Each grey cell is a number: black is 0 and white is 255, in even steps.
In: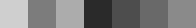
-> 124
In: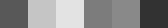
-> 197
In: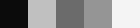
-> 192
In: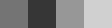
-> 54
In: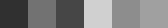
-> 114
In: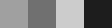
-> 112
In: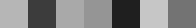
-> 60
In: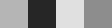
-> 38
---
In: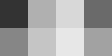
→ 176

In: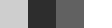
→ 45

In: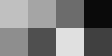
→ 165

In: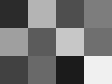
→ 180

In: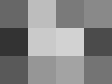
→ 189

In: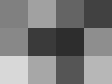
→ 161

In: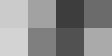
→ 162

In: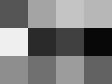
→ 164

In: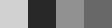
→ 40
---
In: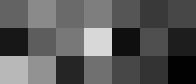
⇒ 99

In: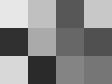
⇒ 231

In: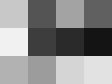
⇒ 200

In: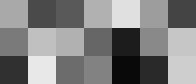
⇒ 169

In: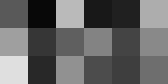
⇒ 89

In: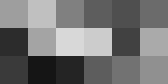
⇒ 158

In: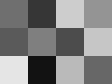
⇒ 111

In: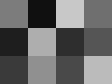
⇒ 124
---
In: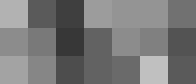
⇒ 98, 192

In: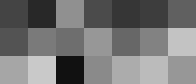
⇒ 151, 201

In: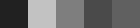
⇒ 126, 194

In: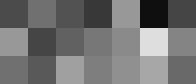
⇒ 119, 222

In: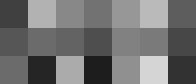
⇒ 78, 213

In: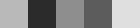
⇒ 142, 223

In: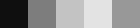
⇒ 195, 227
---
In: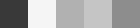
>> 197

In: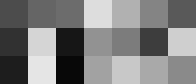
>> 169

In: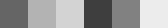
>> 129

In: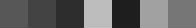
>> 161

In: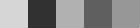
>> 95

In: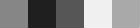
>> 240

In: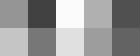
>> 157
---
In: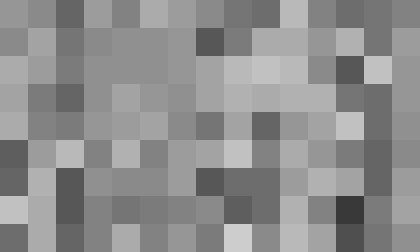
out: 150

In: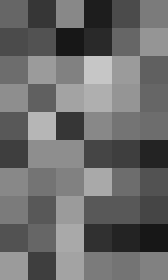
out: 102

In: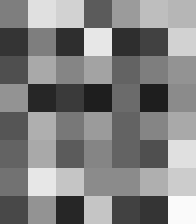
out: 126

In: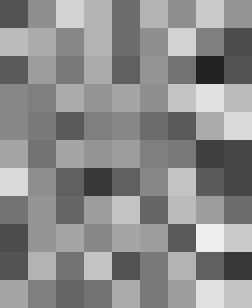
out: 83

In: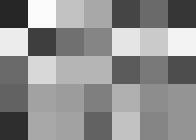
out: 38

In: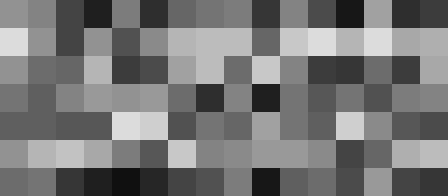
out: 146
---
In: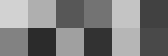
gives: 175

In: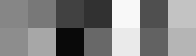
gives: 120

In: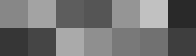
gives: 163

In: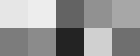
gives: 237

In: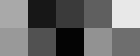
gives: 23

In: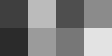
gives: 187
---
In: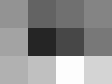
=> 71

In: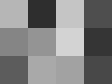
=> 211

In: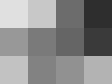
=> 101

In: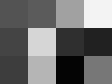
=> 47

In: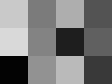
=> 30

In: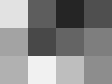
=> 100

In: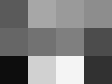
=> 127

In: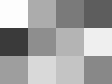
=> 180
